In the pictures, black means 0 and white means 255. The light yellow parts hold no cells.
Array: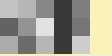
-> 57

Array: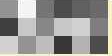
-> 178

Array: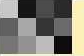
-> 187

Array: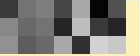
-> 210

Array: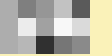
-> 118

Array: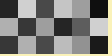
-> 146

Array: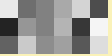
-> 88

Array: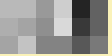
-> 88

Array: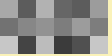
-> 80
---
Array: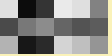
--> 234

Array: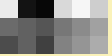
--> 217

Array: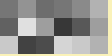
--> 118

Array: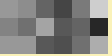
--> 69

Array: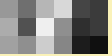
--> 216

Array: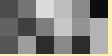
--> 189

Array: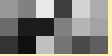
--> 62
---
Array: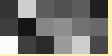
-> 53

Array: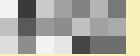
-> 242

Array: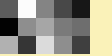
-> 92

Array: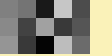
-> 128

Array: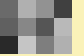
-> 106

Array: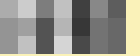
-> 172

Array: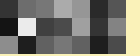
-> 52
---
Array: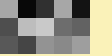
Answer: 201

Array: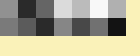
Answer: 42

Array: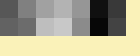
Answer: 190

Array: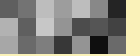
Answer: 199

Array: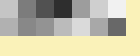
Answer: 147

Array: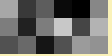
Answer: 125

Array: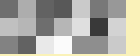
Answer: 110
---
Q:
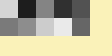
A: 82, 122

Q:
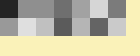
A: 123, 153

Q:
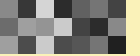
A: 67, 159

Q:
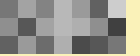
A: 205, 97

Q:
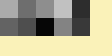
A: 45, 99

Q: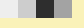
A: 163, 238

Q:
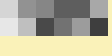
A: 168, 231

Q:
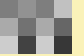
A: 193, 205
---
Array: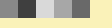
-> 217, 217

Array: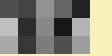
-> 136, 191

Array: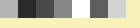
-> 136, 254

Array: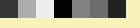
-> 3, 237

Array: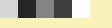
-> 132, 253

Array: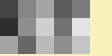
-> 207, 227

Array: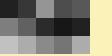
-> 43, 193
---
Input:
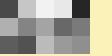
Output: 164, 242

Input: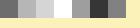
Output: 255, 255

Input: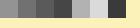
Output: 70, 218

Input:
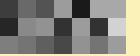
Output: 50, 210

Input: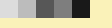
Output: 87, 220

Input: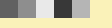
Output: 233, 233

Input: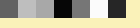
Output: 6, 251
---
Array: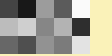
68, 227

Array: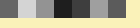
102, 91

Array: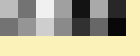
188, 8

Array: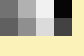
114, 66

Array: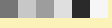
117, 246

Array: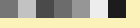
117, 28

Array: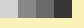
210, 54

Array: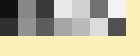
17, 80

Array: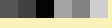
85, 207
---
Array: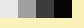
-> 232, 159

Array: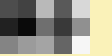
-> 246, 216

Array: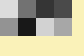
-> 220, 210

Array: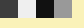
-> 239, 153

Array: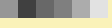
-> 226, 172

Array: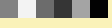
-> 243, 164

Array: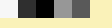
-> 247, 151

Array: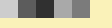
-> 205, 169

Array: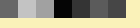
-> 195, 161

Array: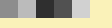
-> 209, 187
